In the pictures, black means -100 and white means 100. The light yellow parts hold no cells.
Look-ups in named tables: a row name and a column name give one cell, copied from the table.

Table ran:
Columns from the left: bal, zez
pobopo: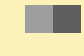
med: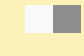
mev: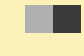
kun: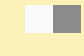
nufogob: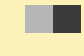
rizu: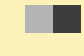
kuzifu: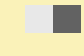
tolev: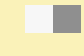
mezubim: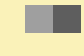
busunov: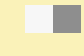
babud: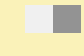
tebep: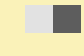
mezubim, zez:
-26
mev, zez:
-54
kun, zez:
9
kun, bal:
96
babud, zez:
15
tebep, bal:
77
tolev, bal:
94
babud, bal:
88
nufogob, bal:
43
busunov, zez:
11
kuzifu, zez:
-23
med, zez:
11
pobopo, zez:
-26
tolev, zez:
12
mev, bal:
38
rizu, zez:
-52
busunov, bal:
94
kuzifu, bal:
82
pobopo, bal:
24
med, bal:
95

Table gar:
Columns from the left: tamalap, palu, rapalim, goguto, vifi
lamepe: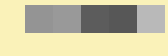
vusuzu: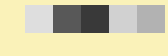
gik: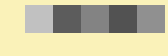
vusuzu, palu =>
-31
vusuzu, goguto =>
64
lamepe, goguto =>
-32
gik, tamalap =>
51
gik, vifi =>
13
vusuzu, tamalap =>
74
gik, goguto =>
-36
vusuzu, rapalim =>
-55
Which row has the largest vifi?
lamepe

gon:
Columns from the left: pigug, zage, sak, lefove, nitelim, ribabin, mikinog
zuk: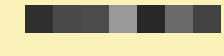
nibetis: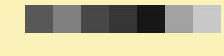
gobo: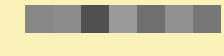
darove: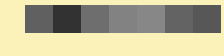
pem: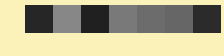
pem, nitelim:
-15
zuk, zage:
-43
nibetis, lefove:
-58
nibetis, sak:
-44
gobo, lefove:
21
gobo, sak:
-37
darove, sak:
-14
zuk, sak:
-41
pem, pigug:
-70
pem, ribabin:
-20
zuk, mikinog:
-48
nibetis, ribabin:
27
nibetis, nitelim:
-82
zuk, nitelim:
-69
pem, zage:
6
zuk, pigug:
-63
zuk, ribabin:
-18

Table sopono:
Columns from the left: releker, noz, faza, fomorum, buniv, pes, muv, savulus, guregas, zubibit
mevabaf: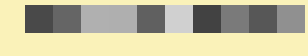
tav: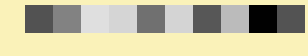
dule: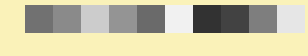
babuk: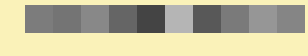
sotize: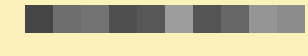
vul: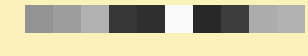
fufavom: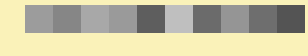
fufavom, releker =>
22
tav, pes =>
66
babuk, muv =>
-31
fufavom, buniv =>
-26
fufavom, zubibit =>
-34
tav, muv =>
-32
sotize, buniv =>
-32
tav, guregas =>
-99
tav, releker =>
-36
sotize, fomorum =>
-38
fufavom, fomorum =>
21
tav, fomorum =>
67
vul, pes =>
96
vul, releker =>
15
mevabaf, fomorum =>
37
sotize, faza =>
-10
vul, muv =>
-69
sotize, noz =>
-14
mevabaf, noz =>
-21
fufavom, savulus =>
17
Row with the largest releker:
fufavom

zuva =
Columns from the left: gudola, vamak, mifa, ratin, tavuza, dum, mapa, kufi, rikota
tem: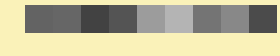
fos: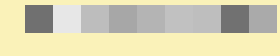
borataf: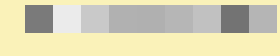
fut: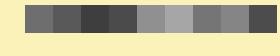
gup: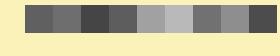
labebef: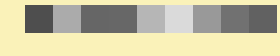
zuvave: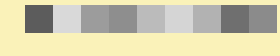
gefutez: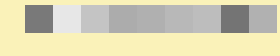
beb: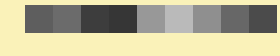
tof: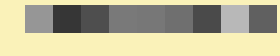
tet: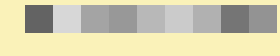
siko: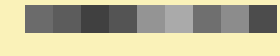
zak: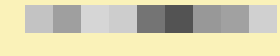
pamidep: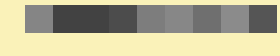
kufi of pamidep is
9
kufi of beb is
-19
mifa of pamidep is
-48
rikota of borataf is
42
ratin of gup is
-27
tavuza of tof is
-7
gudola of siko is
-16
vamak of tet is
69
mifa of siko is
-50
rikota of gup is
-40
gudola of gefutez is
-5
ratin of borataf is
39
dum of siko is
33
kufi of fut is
4
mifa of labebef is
-20
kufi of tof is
44
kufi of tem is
7
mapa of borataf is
51
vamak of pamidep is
-48
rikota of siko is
-40

